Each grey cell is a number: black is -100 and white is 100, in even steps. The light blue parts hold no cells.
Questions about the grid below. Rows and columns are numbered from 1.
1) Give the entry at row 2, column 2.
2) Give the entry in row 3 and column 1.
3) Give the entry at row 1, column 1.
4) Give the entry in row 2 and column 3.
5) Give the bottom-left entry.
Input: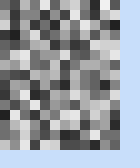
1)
-57
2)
64
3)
-13
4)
3
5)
54

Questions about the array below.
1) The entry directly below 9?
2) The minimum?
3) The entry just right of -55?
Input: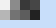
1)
-10
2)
-73
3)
-45

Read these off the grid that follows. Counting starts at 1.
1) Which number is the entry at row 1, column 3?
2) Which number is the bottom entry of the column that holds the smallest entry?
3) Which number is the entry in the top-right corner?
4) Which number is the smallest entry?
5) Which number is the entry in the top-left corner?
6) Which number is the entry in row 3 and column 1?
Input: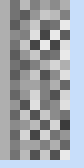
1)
46
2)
83
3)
37
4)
-54
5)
37
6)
37

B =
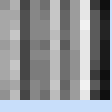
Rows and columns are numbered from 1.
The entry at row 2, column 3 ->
-37
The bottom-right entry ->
-88
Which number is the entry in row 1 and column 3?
-45
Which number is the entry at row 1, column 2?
39
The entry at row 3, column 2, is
39
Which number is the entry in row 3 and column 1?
31
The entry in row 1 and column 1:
14
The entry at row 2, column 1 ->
31
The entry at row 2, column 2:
31
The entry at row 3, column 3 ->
-37
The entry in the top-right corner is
-88
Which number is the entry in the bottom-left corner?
14

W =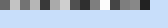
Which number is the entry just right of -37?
-63
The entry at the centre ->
-37
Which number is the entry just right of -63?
-1

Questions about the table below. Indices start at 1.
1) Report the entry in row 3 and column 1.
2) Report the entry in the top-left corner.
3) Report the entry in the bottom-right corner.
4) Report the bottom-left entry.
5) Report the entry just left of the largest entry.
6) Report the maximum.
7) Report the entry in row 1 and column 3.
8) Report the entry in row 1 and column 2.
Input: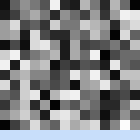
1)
23
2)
-89
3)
14
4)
-97
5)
4
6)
98
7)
14
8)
-24

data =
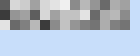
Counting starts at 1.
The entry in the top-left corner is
-26
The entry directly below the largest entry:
52
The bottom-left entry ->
78
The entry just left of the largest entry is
78
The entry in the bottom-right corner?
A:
-9
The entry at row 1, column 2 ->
69
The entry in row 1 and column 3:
60
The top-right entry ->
26
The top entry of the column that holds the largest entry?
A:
88

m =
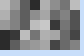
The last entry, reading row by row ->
2
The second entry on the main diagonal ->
2
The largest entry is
57
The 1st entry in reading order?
48
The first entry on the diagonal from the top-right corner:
48
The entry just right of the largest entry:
-56
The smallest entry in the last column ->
-46
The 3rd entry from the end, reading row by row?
-46

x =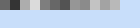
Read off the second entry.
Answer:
-59
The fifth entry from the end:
18
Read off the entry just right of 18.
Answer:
9
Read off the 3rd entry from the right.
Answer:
53

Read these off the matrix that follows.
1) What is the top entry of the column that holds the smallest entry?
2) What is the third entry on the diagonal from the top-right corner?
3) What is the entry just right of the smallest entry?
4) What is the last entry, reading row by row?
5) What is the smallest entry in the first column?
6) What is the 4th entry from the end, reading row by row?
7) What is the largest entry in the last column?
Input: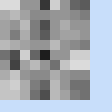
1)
-58
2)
35
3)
17
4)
-11
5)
-11
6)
45
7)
72
